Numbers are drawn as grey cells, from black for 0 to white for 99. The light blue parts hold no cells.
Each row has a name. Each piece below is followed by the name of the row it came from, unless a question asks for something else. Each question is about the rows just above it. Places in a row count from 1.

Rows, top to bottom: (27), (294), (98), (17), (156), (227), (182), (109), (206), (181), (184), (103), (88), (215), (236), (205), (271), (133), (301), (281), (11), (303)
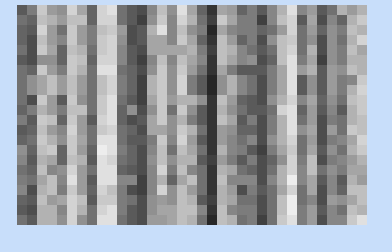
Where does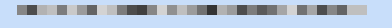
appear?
(301)
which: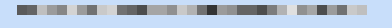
(88)

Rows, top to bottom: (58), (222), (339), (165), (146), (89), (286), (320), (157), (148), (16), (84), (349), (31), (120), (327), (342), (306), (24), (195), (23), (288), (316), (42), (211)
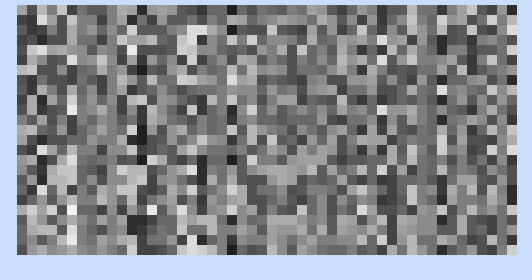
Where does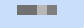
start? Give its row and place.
(316), 18
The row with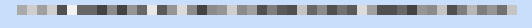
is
(23)
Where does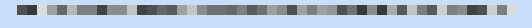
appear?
(120)
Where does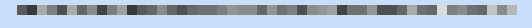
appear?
(157)
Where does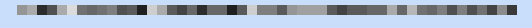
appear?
(327)
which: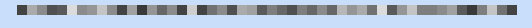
(89)

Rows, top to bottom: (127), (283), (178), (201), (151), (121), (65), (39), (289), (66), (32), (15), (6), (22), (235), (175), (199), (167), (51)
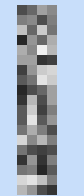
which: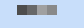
(127)
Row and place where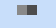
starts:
(283), 2
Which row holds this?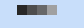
(289)

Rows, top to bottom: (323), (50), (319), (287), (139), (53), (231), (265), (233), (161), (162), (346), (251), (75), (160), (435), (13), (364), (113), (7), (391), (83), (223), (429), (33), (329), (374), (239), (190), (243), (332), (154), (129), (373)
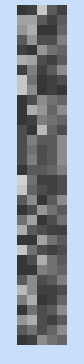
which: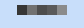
(332)
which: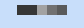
(429)
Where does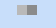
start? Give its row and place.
(190), 1
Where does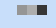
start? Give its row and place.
(319), 1
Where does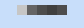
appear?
(113)
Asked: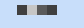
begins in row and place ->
(323), 2

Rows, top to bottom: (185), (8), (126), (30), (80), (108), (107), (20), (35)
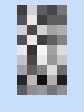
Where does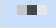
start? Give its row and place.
(108), 1
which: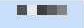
(30)

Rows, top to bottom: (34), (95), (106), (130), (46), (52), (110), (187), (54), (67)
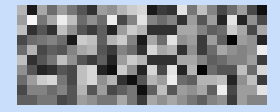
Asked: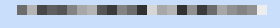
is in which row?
(46)
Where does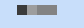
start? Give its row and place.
(67), 22

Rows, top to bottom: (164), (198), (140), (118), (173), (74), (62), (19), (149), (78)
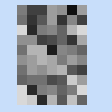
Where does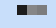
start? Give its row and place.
(173), 4
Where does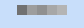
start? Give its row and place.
(62), 1
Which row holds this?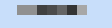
(118)

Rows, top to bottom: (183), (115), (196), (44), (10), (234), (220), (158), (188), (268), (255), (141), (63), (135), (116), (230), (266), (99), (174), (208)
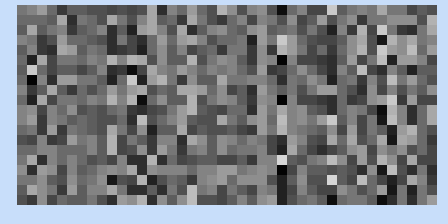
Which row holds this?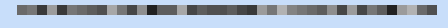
(63)
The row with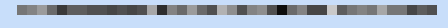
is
(183)

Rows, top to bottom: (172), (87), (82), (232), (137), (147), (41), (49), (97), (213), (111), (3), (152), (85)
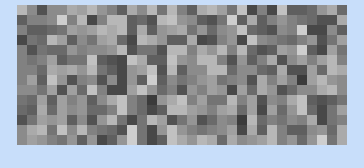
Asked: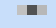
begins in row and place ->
(41), 14
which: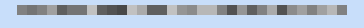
(147)
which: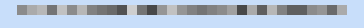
(152)

